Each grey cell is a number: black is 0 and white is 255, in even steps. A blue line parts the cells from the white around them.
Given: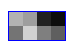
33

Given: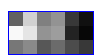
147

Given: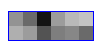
20

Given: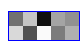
15

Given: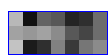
162

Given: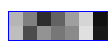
45
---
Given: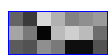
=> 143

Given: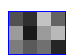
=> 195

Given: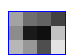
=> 99

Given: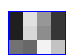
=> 151

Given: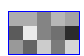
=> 183

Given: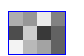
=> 234

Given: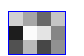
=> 104
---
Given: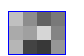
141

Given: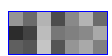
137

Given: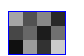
82

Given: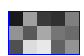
58

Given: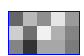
143

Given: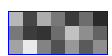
60

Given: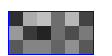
110

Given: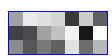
57
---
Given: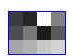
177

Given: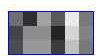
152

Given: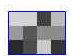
76

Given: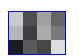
90

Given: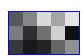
25

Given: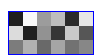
177
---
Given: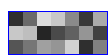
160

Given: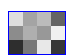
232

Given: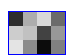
12

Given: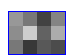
88

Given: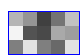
127

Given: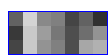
147

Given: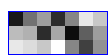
200

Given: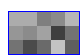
106

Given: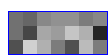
176

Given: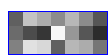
216
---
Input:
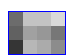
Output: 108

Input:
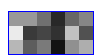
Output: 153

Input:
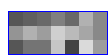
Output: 86

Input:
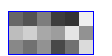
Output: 103

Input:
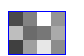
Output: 74

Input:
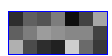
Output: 45

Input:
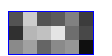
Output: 83

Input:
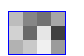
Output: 189
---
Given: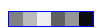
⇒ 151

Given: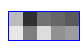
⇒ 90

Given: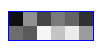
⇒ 100

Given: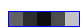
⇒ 195

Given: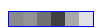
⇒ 169

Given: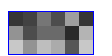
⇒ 159
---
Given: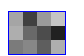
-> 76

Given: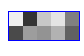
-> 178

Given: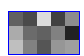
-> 129

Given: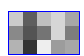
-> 214

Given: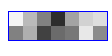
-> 232

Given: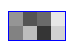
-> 53

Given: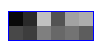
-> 115

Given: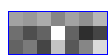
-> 46

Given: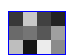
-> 87
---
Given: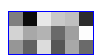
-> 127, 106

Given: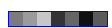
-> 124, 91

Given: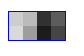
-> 205, 69

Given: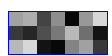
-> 161, 57

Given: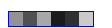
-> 147, 202

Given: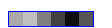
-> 169, 86

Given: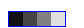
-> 17, 224

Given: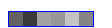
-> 99, 133
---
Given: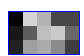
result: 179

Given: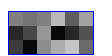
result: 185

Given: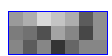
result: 174

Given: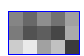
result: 142

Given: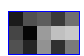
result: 93

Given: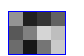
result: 32
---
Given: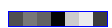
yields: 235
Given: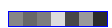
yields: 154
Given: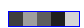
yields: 31
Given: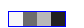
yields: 184
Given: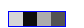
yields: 172
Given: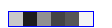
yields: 87
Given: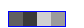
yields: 208
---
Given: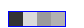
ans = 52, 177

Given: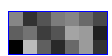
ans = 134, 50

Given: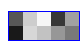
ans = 87, 121

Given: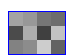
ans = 163, 98

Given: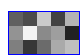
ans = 96, 191

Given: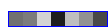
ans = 113, 72

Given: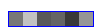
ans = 120, 150
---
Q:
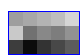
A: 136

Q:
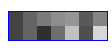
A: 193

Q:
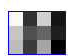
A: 80

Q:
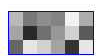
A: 152

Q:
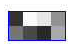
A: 73

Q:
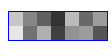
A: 146
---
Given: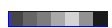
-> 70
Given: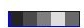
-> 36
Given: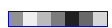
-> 146
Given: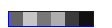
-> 100
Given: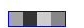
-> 165
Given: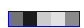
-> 116
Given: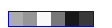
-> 172
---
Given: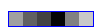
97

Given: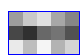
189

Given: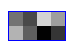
95

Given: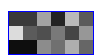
14

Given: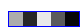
39

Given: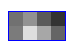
222

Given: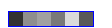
142
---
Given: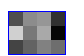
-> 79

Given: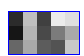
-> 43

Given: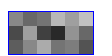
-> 136

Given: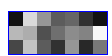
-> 18

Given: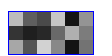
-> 188

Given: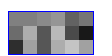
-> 128

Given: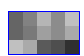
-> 101

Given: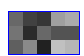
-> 104

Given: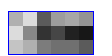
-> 176
